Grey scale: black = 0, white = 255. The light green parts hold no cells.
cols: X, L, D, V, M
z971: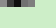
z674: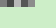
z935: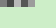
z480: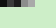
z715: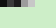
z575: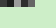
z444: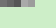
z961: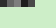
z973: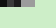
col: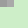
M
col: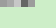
M
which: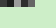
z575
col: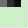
X
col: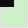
X
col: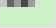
M
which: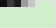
z715

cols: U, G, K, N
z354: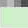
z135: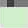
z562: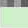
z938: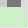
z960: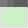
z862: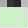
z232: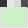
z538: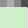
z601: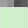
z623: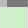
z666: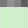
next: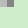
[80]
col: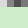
K
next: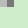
[120]
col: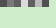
N
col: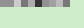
U
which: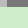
z623
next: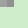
[80]

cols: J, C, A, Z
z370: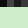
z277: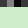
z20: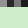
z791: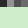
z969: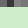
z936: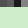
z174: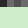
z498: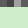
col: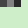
C
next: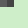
[159]
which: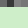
z969
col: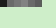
Z
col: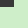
Z
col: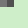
A

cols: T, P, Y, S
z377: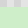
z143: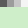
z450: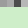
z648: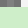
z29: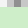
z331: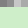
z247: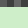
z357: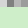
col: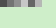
Y
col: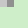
P
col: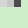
Y

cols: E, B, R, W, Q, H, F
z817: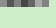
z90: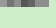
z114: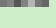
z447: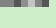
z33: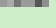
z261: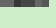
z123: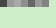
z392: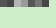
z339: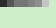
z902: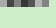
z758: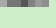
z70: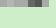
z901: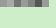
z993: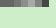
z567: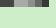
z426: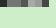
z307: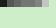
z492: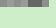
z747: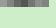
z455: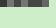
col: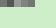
B
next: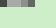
[55]
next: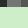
[169]
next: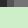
[130]
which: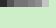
z339

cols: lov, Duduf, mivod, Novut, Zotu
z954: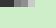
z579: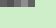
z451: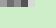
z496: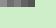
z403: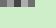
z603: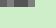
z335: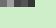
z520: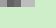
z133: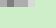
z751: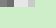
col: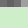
lov
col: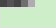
mivod
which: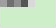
z451
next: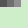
[98]
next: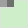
[143]

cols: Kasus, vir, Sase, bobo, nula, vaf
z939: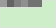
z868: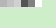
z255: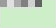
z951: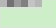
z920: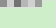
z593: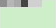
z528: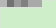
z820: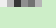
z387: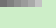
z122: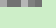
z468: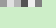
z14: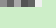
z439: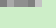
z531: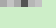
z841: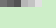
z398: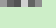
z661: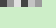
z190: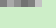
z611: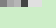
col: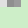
vaf
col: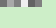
nula
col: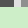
Sase

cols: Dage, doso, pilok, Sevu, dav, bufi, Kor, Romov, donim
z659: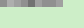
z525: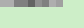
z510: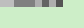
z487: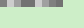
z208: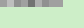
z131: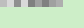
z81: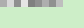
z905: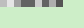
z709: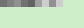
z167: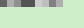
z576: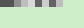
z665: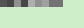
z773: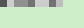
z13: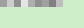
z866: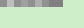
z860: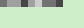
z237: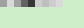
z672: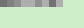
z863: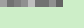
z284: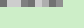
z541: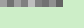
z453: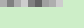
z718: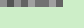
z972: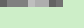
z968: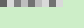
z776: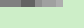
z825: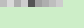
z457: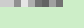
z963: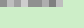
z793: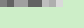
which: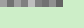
z541
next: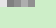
[190]
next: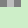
[114]

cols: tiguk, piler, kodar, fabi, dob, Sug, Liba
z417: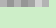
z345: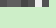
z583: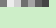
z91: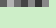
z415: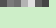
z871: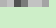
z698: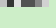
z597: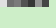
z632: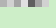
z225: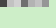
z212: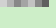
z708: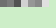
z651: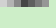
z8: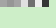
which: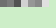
z708
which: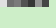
z597
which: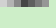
z651

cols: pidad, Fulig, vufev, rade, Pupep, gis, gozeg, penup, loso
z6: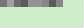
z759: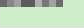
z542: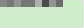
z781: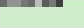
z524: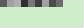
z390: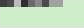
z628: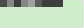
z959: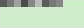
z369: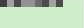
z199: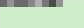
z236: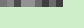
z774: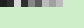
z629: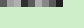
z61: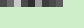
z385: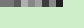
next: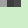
[91]
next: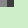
[135]
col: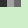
Fulig

